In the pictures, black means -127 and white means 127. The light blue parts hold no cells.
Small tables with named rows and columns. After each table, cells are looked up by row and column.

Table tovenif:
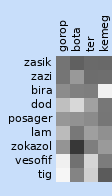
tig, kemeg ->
-36
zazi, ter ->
-18
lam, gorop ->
59
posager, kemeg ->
-9
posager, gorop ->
23
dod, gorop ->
63
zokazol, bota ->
-72
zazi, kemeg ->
-17
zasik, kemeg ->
-22
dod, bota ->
88
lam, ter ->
31

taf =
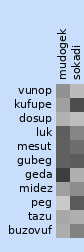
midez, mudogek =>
31
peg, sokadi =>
-37
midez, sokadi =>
13
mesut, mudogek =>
-31
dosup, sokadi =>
61
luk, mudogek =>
-32
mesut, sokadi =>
-17
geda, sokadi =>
47
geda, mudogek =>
-65
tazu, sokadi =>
47
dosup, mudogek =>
49
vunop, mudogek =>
17
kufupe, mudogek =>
31
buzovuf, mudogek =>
45
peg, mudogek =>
73
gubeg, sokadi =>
-35
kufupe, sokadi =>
-50
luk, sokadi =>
5
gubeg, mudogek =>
-30
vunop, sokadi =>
59

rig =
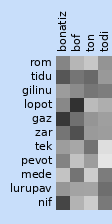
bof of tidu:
-10
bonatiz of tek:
29
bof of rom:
54
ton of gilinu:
-9
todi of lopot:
46
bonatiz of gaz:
-72
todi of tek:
94
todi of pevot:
101
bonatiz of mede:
67
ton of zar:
26
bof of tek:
39
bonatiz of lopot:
8
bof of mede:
-11
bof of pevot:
66
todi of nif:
-6
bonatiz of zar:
-10
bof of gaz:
-15
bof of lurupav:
35
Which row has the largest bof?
pevot

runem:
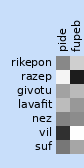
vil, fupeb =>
126
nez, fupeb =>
12
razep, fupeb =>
-99
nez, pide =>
3
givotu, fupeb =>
58
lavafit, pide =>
60
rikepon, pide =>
8
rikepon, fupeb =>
79
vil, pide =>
-79
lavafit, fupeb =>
24
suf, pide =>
-8
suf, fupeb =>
38
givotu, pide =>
34
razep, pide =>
116

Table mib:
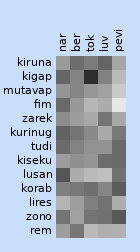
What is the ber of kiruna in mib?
-18
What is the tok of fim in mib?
55
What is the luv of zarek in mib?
-11
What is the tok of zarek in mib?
41
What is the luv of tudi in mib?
19
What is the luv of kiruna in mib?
-27
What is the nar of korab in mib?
0
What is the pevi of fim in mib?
103
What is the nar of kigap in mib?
-25
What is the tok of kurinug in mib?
10
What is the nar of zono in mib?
-11
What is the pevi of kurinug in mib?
-7
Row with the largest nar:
lires

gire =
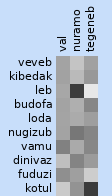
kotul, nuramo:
19
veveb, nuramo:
68
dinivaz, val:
63
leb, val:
39
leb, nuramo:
-67
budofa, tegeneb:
6
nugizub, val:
35
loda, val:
36
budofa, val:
35
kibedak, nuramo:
58
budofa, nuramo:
47

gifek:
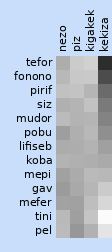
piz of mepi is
43
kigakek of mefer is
62
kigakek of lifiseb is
51
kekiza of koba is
42
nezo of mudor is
59
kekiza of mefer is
87

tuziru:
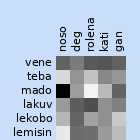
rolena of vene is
-38
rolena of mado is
115
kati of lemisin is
26
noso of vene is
-29
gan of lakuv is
0
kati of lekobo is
15
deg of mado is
29
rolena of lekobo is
33
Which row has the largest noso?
lemisin

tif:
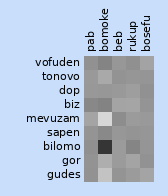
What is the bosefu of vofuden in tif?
35
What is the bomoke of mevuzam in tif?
87
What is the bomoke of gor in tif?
46
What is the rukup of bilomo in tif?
5
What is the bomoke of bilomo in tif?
-74
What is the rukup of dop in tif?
30
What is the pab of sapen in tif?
20
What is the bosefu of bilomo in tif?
21
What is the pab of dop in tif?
24
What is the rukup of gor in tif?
36
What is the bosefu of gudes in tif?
36
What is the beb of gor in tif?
27
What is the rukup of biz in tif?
37
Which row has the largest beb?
biz

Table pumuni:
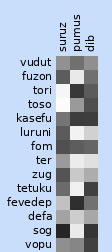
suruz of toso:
124
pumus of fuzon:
105
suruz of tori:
118
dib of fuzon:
-15
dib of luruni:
81
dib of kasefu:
-65
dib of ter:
96
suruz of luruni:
-36
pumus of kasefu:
-66
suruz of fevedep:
65
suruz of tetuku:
-20
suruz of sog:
-90
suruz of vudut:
17
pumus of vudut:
-15
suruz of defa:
35

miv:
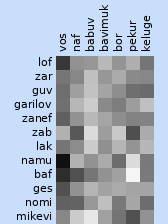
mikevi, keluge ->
18
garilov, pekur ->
29
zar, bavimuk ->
23
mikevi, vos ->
7
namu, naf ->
50
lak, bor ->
53
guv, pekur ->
-16
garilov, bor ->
-2
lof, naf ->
17
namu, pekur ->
91
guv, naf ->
31
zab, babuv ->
91
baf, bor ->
33
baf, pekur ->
117
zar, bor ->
43
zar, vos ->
-9
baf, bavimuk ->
18
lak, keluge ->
54
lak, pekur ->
20

